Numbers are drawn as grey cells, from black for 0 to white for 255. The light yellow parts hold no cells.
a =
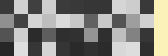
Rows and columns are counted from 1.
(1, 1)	57
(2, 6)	200
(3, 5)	47
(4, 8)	43
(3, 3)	43
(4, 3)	54
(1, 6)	57
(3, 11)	54
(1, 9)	213
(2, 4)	190
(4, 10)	221
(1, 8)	53
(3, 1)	83
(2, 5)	219

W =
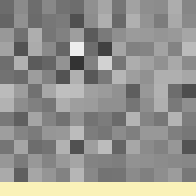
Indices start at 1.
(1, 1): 108
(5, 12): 145
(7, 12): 178
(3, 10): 155
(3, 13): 153
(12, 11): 144
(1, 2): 139
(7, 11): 152
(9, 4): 131
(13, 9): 116
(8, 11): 142
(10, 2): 132
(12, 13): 137
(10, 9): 140
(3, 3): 174
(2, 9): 105
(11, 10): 167
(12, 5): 153
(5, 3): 91
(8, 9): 144
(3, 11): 154
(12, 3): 152
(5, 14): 139
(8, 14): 143
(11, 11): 139
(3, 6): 158
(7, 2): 157
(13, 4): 149
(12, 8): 129
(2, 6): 80
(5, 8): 210
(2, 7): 141
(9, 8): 124
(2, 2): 145
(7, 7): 160
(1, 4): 136
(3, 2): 113

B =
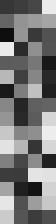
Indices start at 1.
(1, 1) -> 55
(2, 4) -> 165
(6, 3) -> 134
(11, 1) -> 226
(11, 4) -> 214
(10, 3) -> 143
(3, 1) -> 14
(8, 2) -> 37
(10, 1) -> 199
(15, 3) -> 157
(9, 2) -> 41
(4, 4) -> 84
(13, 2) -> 59
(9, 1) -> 149
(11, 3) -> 53
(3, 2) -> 149

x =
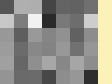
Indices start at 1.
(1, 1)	86
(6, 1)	148
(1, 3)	174
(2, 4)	42
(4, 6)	113
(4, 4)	131
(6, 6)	151
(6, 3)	107
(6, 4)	71
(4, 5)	152
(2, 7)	205

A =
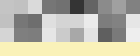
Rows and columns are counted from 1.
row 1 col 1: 196
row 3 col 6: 168
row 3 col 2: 127
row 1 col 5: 113
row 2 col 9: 130
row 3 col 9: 122
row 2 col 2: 119
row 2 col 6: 213
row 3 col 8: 95

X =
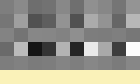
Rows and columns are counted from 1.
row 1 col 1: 126
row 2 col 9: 102
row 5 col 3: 123
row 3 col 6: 143
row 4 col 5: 179
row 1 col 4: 114
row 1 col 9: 117
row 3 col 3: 135
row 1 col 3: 110
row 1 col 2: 138
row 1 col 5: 136
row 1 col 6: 111
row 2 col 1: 118
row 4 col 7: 233

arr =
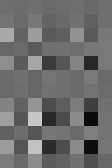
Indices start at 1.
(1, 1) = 110
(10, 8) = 116
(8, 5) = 93
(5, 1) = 142
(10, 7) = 127
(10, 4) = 118
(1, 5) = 108
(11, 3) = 193
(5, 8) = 121
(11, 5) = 77
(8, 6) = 123
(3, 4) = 90
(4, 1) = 102
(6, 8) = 106
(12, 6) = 114
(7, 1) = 106
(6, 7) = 121
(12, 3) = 140
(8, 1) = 131
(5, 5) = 86
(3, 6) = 146
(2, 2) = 106
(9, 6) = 139
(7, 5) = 111
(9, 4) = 41
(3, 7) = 90
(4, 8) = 121
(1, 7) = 105

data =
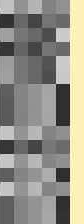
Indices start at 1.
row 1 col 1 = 192
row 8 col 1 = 91
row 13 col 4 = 172
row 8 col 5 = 47
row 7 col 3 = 148
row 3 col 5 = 203
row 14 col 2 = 148
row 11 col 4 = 120
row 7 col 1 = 95
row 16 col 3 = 147
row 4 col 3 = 68
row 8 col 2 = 132
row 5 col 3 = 103
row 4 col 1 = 53
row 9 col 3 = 147
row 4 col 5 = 105
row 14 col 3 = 182
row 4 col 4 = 118
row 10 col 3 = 182
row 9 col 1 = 90
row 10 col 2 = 148
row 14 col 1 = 195

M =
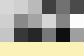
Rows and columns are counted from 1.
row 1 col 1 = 215
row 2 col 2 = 137
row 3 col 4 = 120
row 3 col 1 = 197

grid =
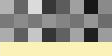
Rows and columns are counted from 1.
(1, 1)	179
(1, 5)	92
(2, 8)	108
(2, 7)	149
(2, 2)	139
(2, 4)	148
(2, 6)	116
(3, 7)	31

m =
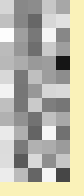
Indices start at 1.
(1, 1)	214
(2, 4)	215
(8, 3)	202
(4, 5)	158
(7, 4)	214
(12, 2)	90
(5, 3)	153
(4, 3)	110
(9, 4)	192
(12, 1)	221
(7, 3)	151
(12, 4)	142
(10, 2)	175
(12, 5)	198
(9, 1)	177
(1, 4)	199
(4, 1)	187
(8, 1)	191
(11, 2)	122
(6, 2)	120
